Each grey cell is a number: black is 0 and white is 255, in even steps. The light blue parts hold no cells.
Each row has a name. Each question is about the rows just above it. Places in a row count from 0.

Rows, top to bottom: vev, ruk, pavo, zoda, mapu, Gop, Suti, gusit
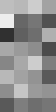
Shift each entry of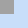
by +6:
[168]
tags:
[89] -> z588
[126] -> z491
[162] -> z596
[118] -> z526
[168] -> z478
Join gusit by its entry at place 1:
z491
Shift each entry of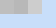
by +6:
[196 190 211]
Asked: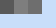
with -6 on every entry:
[ 83 120 104]

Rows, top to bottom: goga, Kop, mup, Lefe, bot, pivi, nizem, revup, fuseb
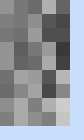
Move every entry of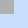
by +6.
[182]
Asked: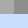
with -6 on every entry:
[164 136]
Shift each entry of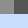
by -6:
[136  80]
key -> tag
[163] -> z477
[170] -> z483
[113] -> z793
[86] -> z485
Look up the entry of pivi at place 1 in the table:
z477
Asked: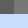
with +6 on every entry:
[100 126]

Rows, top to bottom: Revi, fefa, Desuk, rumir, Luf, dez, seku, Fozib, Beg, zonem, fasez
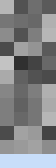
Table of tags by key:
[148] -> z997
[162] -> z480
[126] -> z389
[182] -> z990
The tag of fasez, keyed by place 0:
z997
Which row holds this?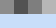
Desuk
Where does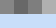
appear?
seku

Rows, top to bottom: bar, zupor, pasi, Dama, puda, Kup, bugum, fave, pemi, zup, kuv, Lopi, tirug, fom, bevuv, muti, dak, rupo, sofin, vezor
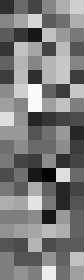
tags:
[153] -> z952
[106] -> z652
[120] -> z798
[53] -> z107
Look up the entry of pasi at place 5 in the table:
z798
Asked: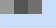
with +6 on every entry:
[159  90 118]

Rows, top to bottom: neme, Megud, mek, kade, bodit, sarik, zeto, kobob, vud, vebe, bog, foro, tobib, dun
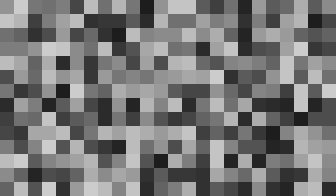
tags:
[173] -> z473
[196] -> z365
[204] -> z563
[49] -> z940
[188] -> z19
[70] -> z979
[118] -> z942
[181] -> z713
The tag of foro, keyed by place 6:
z713
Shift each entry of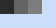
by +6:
[ 49 105 131]
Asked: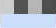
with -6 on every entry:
[198  77 175  71]
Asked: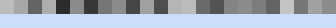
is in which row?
bodit
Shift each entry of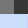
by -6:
[112  49]
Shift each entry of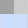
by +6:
[167 210]

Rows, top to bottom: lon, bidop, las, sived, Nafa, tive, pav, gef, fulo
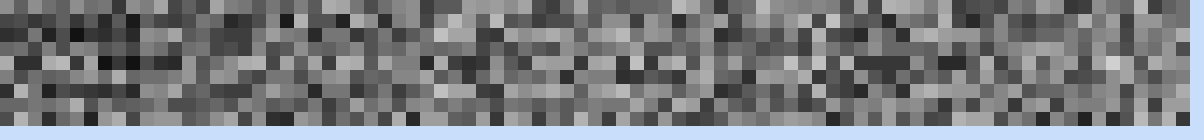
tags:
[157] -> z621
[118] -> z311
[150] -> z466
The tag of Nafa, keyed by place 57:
z311
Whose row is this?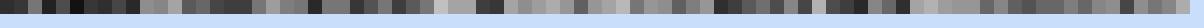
las
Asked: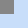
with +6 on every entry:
[140]

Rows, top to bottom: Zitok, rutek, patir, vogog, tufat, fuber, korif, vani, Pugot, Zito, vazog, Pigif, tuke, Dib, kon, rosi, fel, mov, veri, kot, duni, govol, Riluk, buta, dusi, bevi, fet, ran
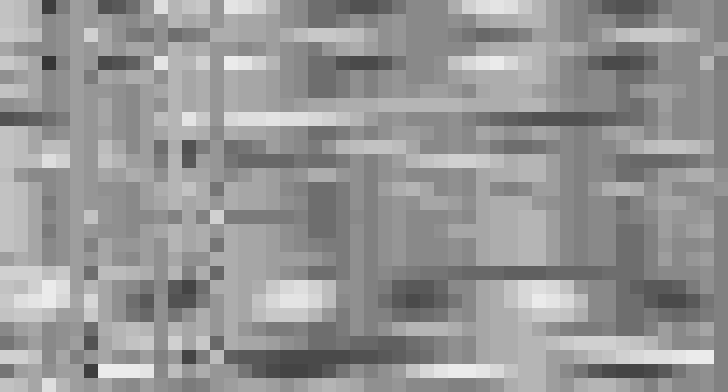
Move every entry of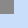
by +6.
[143]
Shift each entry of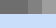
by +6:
[116 116 135 164]
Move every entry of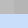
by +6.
[194 187]
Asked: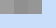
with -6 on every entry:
[152 138 144]
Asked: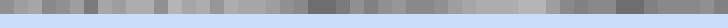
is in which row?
fuber
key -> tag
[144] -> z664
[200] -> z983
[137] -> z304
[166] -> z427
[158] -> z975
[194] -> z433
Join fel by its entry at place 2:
z427
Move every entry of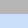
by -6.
[175 175]

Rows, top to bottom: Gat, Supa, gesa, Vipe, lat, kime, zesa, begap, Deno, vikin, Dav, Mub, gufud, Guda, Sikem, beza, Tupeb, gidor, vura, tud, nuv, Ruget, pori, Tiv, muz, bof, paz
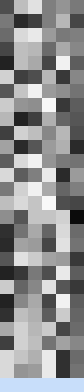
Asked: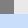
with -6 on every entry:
[121 227]
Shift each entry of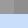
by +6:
[161 148]

